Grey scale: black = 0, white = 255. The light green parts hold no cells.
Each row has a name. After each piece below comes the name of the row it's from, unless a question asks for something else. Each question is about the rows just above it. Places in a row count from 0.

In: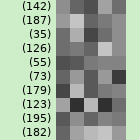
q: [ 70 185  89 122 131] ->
(179)
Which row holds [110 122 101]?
(126)
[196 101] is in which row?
(187)
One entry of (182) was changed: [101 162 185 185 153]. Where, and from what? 3, [196]
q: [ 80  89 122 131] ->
(55)
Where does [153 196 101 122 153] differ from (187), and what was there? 4, [142]
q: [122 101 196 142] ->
(126)

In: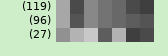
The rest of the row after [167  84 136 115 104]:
[93 84]
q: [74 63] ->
(119)

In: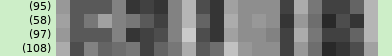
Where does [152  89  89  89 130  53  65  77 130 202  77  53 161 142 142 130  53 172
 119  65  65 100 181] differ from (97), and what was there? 16, [65]
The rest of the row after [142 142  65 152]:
[110  41  53  77 161]
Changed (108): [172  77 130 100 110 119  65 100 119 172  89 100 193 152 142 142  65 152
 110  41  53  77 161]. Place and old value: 11, [110]
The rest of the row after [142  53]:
[152 110  41  77  53 181]
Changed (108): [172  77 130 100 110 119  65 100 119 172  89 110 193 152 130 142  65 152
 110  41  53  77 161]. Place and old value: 14, [142]
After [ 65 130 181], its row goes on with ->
[100  53 172 142 152 142  53 152 110  41  77  53 181]

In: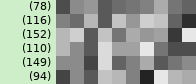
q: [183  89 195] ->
(116)
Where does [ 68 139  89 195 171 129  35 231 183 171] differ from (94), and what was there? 4, [183]
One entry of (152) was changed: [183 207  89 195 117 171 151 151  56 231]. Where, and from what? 7, [161]
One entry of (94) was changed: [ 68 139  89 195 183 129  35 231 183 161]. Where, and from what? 9, [171]
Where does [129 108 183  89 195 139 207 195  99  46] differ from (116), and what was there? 5, [151]
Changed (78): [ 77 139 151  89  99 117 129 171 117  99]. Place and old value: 4, [108]

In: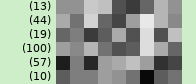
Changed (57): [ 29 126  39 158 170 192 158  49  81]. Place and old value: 8, [69]
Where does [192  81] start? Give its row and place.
(13), 3
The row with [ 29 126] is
(57)
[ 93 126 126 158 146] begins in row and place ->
(10), 0

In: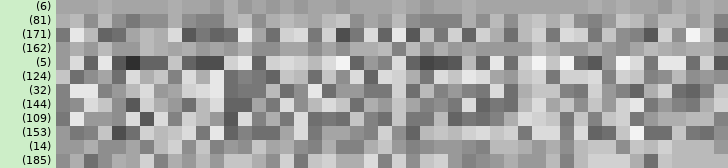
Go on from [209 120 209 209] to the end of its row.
[219 130 209 197 130 142 186 142 153 142]
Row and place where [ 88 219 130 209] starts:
(109), 6
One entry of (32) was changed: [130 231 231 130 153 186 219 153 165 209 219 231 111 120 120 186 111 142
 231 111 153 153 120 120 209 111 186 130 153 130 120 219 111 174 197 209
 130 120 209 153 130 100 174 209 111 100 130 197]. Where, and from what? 35, [197]
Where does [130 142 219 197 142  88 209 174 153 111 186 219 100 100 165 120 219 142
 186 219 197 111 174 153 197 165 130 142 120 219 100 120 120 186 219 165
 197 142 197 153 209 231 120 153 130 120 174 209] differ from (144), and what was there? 32, [111]
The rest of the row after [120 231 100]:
[130 111 111 165 219 120 165 165 142 130 209 142 100 186 197 186 209 219
 197 209 120 219 219 130 219 100 111 197 243 111 111 197 120 111 142]

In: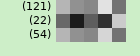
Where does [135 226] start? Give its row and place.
(121), 2
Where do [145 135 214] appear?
(54)
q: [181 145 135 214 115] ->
(54)
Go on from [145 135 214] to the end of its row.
[115]
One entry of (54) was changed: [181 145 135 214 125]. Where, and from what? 4, [115]
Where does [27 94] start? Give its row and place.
(22), 1

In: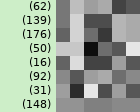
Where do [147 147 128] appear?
(148)
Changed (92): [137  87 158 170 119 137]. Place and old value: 4, [110]
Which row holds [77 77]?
(139)
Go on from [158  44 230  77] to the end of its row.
[158  87]

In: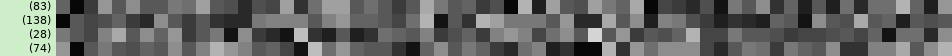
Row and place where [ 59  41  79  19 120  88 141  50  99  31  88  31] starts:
(83), 44
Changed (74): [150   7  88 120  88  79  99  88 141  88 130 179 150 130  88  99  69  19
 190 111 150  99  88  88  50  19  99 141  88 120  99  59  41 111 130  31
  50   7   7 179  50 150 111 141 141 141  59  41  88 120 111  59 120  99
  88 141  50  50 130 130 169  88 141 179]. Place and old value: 46, [69]
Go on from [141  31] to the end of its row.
[130 120  79  59  31  50  41  31  99  88  19 141  88  79 169  88  99  31
  88  79  88]

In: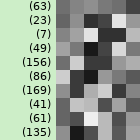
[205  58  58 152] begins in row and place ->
(156), 1
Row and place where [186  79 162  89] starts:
(41), 2

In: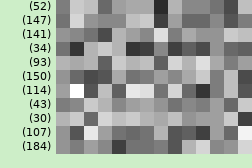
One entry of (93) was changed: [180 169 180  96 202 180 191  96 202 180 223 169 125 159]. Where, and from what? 8, [213]
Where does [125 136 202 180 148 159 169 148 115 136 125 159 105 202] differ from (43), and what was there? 4, [136]

